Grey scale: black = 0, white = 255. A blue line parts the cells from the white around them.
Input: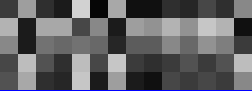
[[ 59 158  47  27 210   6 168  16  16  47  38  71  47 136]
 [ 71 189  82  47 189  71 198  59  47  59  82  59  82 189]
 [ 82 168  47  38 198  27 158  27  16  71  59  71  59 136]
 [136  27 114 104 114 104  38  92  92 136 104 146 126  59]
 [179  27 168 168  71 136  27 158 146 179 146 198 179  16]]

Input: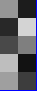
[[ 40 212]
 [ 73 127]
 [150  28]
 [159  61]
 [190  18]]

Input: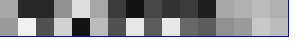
[[155 241  81 209  19 188  81 231  92 231 103  92 144 155 200 188]
 [167  39  39 144 221 167  60  19  71  51  60  30 167 176 188 176]]

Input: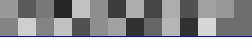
[[131 206 131 194  81 142 161  49 102 182  49 215 111 111]
 [152  90 121  38 194 142  60 173  69 173  81 161 152 111]]

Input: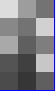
[[ 75  54  95]
 [ 84  64 199]
 [136 115 209]
 [169  95 126]
 [220 157 115]]

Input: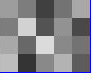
[[125 210  83 146  73]
 [157 125  64 115 168]
 [168 104 219 137 115]
 [189  52 137 179  92]]

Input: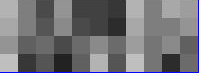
[[148  96 107  74 107 138 107 157 117 138  96]
 [168 126  85 138  74  65  44 168 126 126 148]
 [179 126  74 148  65  65  55 179 126 168 157]
 [191  55  85  34  96 179  85 191 117  44 107]]

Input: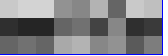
[[ 47  37  37 101 113  67 135  47  58]
 [101 113 101 169 179 135 146  90 125]
 [201 211 211 146 135 179 101 201 191]]
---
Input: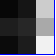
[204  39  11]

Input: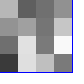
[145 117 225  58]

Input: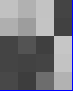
[ 68 196  83  68]

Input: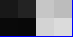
[188 211]

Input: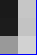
[198  28]

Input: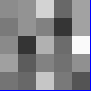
[162  53 177  92 116]

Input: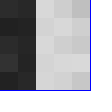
[191 216 216  36  34]

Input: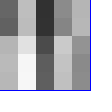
[181 133  75 246 183]
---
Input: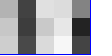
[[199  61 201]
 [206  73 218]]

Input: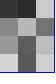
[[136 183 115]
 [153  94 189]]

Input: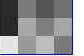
[[ 40 168 126]
 [229 154 188]]

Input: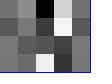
[[ 88 120  59]
 [120  91  84]]

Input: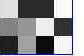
[[131 149 237]
 [ 30 160  10]]

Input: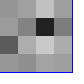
[[155 131  33]
 [ 91 173 201]]

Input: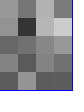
[[147  52 182]
 [103 113 135]]
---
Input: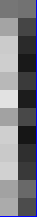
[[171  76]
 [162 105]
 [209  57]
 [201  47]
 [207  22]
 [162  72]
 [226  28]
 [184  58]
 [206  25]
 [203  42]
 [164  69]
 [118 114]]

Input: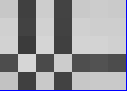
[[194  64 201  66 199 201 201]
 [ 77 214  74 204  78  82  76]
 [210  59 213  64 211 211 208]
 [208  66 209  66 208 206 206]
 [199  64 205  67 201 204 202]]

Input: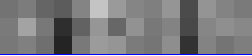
[[120 128 111  36 121 155 149 123 117 142  50 131 116 126]
 [122 163 120  46  98 150 103 146 120 131  72 134 143 136]
 [115 124 101  92 132 196 154 133 127 149  75 148 131 122]]

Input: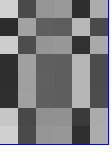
[[208  74 150 152  47 172]
 [198  72 144 145  58 171]
 [ 47 160  95  94 182  77]
 [ 46 159  96  93 182  76]
 [ 46 160  95  94 181  76]
 [205  77 149 152  49 169]
 [ 44 162  95  93 184  74]
 [209  74 150 153  46 172]]

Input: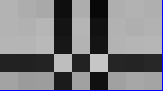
[[163 155 157  27 161  16 161 167 164]
 [ 34  33  35 190  34 198  37  36  39]
 [181 181 185  23 179  20 179 181 182]
 [179 177 182  20 181  17 178 175 178]
 [179 173 169  14 173   8 175 178 175]]

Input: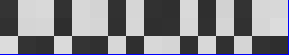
[[220  51  48 218  52  48 215  47 216 213  48 216  48 213  50  46]
 [ 49 213 214  46 215 213  48 215  47  48 215  48 213  49 214 220]
 [ 52 215 217  50 215 211  49 214  49  47 217  47 210  51 215 216]]

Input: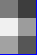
[[162  86]
 [240 156]
 [123  61]]

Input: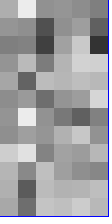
[[168 110 196 191 204 184]
 [176  91 187 178 180 190]
 [181 137 191 159 143 135]
 [206 225 131 162 156 183]
 [143 159 149 177 199 146]
 [148 236 146 120  96 129]
 [141 154 110 148 157 214]
 [166  99 188 182 190 184]
 [148 186 124 180 210 208]
 [127 130  64 161 201  51]
 [149 143  80 144 158  96]
 [174 236 145 149 141 127]]

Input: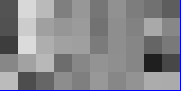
[[187  77 102 141 127 152 135 147 172 171]
 [135 162 184 109 135 147 143 134  31  71]
 [ 61 219 174 161 159 123 142 134 101 121]
 [ 81 204 160 150 155 114 142 130 169 135]
 [ 83 216 186 127 151 118 145 125 113  93]]
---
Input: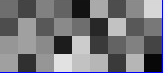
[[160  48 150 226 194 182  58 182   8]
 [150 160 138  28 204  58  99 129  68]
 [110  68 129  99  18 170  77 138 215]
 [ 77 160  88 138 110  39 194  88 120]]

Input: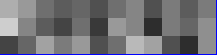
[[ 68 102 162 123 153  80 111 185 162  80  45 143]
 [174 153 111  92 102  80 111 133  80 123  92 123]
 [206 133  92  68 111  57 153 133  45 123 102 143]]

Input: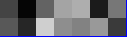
[[ 88  38 207 142 130 153  58]
 [ 68   5  99 164 174  27 119]]

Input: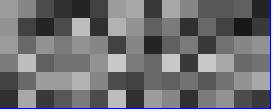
[[ 66 105 156 156 178 134  76  66 105  96 114  87 114 146 168]
 [156 105 146 123 146 134  66 134  36  96 123  57 114 134 146]
 [123 189  96 114 114 146 200 123 105 200  57 200 168 105 114]
 [156 134  76  48  36  66 156 168  57 168 134  87  87  96  36]
 [ 48 168  57  87 123  76 189  48 156 134  48 123 146  76  57]
 [146  66  36  76 189  48 178 146  96 123  48 105  66  24  57]]

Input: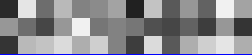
[[ 52 185 195 219 174 207 130  61 219  89 174 207 229 174]
 [ 42 229 109 185 130 139 163  33 195  89 151  98 241 163]
 [151 109  70 151 241 118 130 118  80  70  98  61 151  52]]

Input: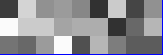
[[251 203 203 164 173 173  49 104 182]
 [116 104 155 251  80 182 125  92  92]
 [ 60 212 145 155 135  49 203  69 145]]

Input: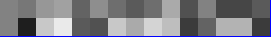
[[130  30 200 234  90  81 200 170 212 190  59  99 179 179  59]
 [130 119 151 161  99 142 110  90 110 170  81 130  70  70  90]]

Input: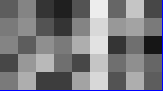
[[ 71 152 185 111  71 197 111 143 102]
 [132  93 143 122 174 226  52 111  22]
 [122 143  83  52 132 216 152 163 122]
 [122 174  61  61 163 216  83 174  93]
 [ 93 132  52  31  83 237 102 197  71]]

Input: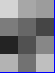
[[179 114 191]
 [212 167 156]
 [ 35  81 135]
 [124 103  69]]
